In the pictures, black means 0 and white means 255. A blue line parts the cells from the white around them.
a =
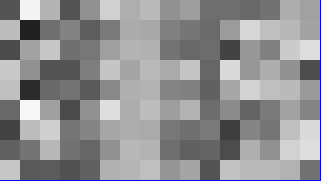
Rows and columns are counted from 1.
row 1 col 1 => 84
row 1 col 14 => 114
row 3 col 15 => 203
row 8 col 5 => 102
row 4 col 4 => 84
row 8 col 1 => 97
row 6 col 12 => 139
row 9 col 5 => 97
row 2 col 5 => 93
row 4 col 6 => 197
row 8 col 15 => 210
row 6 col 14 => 122
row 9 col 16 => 114
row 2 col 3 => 112
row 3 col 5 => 119
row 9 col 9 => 149
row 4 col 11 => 102
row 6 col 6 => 222
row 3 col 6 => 159
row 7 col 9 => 120
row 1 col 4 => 83
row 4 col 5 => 126
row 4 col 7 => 165
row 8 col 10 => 96
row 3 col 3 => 198
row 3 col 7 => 179
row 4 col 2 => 145
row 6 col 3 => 159
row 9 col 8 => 191
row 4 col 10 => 196
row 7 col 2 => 188
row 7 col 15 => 191
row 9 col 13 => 185
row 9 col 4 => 81
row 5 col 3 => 105
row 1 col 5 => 144
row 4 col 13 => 151
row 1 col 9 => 146
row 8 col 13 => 175

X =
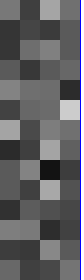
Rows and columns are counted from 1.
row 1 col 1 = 120
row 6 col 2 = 103
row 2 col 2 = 69
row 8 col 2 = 63
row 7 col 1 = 164
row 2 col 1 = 53
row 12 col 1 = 126
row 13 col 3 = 136
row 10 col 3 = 168
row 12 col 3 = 45
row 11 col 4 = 71
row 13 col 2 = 57
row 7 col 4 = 112
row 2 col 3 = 59
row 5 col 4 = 44
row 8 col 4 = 96
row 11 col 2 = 92
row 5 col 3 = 109
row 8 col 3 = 164

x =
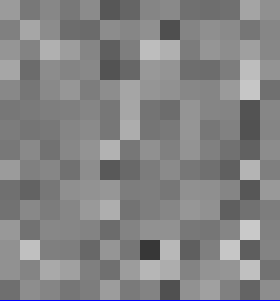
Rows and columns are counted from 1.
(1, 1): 155
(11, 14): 125
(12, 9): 145
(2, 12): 138
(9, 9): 138
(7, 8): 117
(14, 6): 112
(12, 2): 114
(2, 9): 79
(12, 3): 135
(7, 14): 133
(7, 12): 129
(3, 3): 176
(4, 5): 136
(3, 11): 149
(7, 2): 117
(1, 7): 101
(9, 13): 180
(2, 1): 128
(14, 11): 147
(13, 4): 126
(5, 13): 198
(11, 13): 113
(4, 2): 108
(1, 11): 110
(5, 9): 145
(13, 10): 95
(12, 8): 145
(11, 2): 136
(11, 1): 114
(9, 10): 119
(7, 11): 119
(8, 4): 135
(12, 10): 120

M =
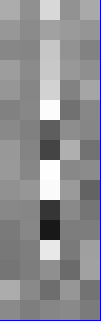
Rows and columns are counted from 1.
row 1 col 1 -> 172
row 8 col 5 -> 114
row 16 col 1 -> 138
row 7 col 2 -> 128
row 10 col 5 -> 99
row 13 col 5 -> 159
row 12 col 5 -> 125
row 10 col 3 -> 250
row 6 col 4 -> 113
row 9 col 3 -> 254
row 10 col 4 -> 154
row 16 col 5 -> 123
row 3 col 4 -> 146
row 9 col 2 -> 135
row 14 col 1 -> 117
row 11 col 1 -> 136
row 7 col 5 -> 134
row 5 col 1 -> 150
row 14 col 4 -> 107
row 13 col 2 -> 126
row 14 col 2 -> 125
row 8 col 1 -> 152
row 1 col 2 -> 144
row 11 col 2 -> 134
